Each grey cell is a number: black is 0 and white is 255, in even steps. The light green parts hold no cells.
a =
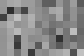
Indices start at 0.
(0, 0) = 152
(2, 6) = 135
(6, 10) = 142
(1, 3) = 69
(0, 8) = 148
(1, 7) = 165
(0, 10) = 156
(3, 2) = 147
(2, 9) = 114
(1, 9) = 121
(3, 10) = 135
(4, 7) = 101
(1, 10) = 145
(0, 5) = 137
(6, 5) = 89
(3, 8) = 122
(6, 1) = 165
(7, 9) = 178
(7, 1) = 160
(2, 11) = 110
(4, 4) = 155
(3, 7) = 115
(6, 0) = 147
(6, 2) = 57
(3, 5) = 120
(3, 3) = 152

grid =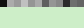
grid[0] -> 15
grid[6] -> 95
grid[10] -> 110
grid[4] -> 149

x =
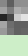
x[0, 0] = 135
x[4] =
[153, 117, 97, 101]
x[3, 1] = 109
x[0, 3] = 143
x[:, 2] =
[142, 173, 205, 96, 97]

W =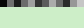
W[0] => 6
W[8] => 107
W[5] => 53
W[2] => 29

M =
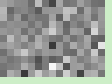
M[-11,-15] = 164
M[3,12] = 141
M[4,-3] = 99
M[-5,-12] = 130
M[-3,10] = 155
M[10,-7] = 116
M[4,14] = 143
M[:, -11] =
[108, 119, 130, 117, 144, 116, 150, 156, 122, 147, 155]
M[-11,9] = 117
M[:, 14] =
[110, 152, 153, 149, 143, 100, 228, 107, 149, 162, 119]
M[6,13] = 86
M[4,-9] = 170
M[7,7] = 148
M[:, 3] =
[136, 135, 105, 142, 114, 167, 130, 200, 143, 173, 57]
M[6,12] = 162
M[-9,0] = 177
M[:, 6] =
[114, 149, 118, 116, 170, 144, 154, 154, 124, 123, 156]
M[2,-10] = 117
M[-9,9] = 187
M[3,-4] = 117
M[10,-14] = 173
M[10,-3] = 171
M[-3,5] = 81
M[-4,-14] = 141
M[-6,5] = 171
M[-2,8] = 195
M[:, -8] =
[69, 152, 162, 183, 205, 122, 58, 148, 95, 247, 178]
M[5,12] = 167
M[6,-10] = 177

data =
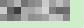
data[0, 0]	125
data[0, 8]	190
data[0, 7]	161
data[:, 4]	[136, 167, 143]
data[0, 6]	202
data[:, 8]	[190, 103, 188]
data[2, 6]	162
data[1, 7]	127

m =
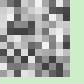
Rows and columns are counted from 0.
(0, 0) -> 170
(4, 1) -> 74
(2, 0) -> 214
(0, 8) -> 232
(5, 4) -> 182
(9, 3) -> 130
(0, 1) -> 113
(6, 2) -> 201
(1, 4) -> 204
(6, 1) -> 120
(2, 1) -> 240
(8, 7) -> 65
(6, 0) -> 202
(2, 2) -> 90
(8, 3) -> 62
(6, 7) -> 128
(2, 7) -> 239
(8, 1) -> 80
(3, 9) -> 202
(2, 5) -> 194
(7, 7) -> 163
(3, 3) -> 137
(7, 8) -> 227
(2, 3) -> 188
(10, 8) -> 73
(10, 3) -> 227
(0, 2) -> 80
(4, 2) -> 67
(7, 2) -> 74
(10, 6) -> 167
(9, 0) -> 233
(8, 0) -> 143
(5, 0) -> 103

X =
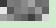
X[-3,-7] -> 58
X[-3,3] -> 138
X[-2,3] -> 133
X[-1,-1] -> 215
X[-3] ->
[58, 123, 119, 138, 163, 109, 115]
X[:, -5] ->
[119, 125, 110]
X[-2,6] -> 96

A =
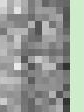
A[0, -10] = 220
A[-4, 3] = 133
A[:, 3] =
[172, 165, 128, 126, 179, 137, 120, 113, 89, 150, 114, 146, 133, 113, 116, 120]
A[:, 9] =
[103, 87, 82, 88, 103, 131, 99, 96, 115, 50, 116, 123, 85, 130, 51, 69]
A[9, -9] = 155
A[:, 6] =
[100, 156, 131, 189, 187, 161, 155, 125, 174, 188, 154, 132, 145, 124, 132, 134]
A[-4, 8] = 141
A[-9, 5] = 113
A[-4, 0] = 161
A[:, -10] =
[220, 201, 164, 148, 119, 176, 179, 189, 168, 148, 178, 196, 161, 153, 203, 126]
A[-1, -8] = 168
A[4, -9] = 175
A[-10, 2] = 190
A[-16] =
[220, 172, 199, 172, 123, 151, 100, 120, 108, 103]
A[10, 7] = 128
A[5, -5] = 107
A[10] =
[178, 152, 141, 114, 133, 136, 154, 128, 139, 116]
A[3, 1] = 151
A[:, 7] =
[120, 155, 156, 116, 180, 166, 126, 111, 134, 186, 128, 147, 145, 178, 105, 152]
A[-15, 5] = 159
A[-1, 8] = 175
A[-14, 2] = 126
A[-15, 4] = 127
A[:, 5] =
[151, 159, 139, 84, 83, 107, 146, 113, 200, 130, 136, 139, 146, 109, 153, 119]
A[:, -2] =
[108, 120, 164, 149, 135, 143, 144, 119, 154, 98, 139, 136, 141, 87, 159, 175]
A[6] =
[179, 170, 190, 120, 134, 146, 155, 126, 144, 99]
